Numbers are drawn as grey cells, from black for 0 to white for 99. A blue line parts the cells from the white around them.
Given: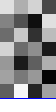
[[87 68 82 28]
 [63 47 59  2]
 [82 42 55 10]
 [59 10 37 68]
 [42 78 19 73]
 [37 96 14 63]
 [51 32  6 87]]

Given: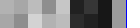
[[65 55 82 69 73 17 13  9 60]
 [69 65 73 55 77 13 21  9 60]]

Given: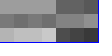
[[70 74 74 78 30 26 22]
 [61 61 61 61 38 38 34]
 [47 43 47 43 51 51 56]]

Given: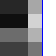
[[ 6  6 82]
 [42 42 69]
 [15 15 65]
 [24 24 46]]

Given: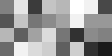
[[41 94 85 80 37 80 19 10]
 [71 37 63 85 46 19 54 50]
 [33 76 46 54 63 94 59 59]
 [50 89 23 76 71 99 94 28]]

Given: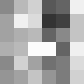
[[68 72 98 98 39 93]
 [63 93 85 20 25 76]
 [53 72 81 34 39 93]
 [58 63 76 58 48 81]
 [63 68 72 39 53 76]
 [53 81 63 44 48 85]]

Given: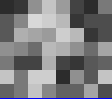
[[34 52 84 80 72 21 30 30]
 [76 47 80 80 17 56 34 76]
 [38 47 76 52 38 38 64 30]
 [34 68 64 60 80 72 21 30]
 [17 21 56 76 60 26 17 47]
 [56 52 42 72 68 56 42 64]
 [47 26 26 68 26 21 34 38]]
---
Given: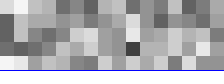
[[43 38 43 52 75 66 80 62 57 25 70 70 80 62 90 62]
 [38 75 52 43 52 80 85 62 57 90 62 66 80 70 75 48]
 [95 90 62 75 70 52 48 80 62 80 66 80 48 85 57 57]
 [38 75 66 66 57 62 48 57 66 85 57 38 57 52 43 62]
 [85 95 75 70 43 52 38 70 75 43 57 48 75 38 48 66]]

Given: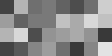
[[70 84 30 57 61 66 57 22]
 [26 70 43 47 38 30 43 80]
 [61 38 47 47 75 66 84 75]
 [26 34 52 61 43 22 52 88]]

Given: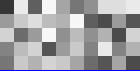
[[21 91 37 96 64 46 56 86 86 91]
 [82 42 60 96 56 73 56 69 29 82]
 [46 78 69 82 78 64 42 33 64 29]
 [51 73 82 33 60 78 51 91 51 69]
 [60 78 86 73 69 96 37 29 60 33]]

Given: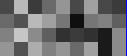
[[28 72 23 41 58 28 62 28 23]
 [50 77 54 37 19 23 19 10 54]
 [58 32 67 50 58 41 62 10 54]
 [41 32 72 62 46  6 46 50 37]]

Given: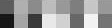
[[ 9 64 22 90 81 40 94 45]
 [36 68 54 73 59 49 77 59]]

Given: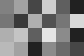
[[72 63 13 54 41 27]
 [50 63 27 80 37 13]
 [68 76 37 89 54 13]
 [46 22 68 32 46 84]]

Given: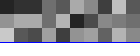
[[14 19 19 43 34 66 53 24 74 34]
 [78 34 29 62 24 57 62 38 70 53]
 [57 66 66 43 70 14 29 53 48 43]]
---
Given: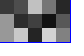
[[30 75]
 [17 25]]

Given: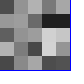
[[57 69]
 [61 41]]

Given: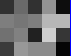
[[41 19]
 [46 49]]

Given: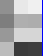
[[90 93]
 [68 67]]

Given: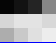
[[ 7 14]
 [88 88]]

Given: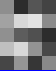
[[17 33]
 [84 88]]

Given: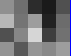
[[43 17]
 [45 61]]

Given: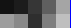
[[11 21]
 [53 18]]
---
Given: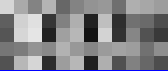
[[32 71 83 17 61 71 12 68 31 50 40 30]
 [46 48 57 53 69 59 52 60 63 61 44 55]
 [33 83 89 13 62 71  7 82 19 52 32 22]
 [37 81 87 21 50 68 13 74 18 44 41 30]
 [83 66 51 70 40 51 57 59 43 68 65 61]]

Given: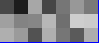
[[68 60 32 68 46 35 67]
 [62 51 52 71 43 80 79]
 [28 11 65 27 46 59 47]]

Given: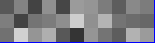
[[44 81 58 68 34 20 58 45 36 69 60]
 [49 26 45 48 55 80 56 70 45 42 40]
 [34 51 26 56 27 60 58 48 36 53 48]]

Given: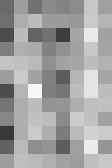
[[61 74 72 68 63 61 74 77]
 [38 72 55 57 36 62 91 58]
 [22 67 78 67 48 72 81 79]
 [52 67 75 73 53 79 75 63]
 [45 67 73 57 58 67 74 75]
 [30 70 96 49 46 73 88 73]
 [61 78 63 50 36 70 88 64]
 [76 75 72 56 63 64 73 69]
 [49 68 66 50 56 62 77 64]
 [29 73 39 44 24 64 90 63]
 [43 67 73 60 60 59 78 70]
 [41 61 44 53 51 54 77 62]]

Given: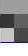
[[76 28]
 [21 37]
 [61 61]]

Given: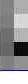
[[50 56]
 [40  5]
 [43 70]
 [49 83]
 [51 67]]

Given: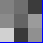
[[81 22 56]
 [54 39 60]
 [50 43 23]]

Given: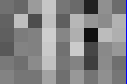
[[51 46 46 63 43 59 45 56 46]
 [47 43 54 75 46 51 24 54 43]
 [34 51 50 78 44 79 27 53 59]
 [37 48 50 80 52 68  6 73 68]
 [38 74 30 74 37 71 58 54 69]
 [44 40 60 77 46 41 13 56 42]]
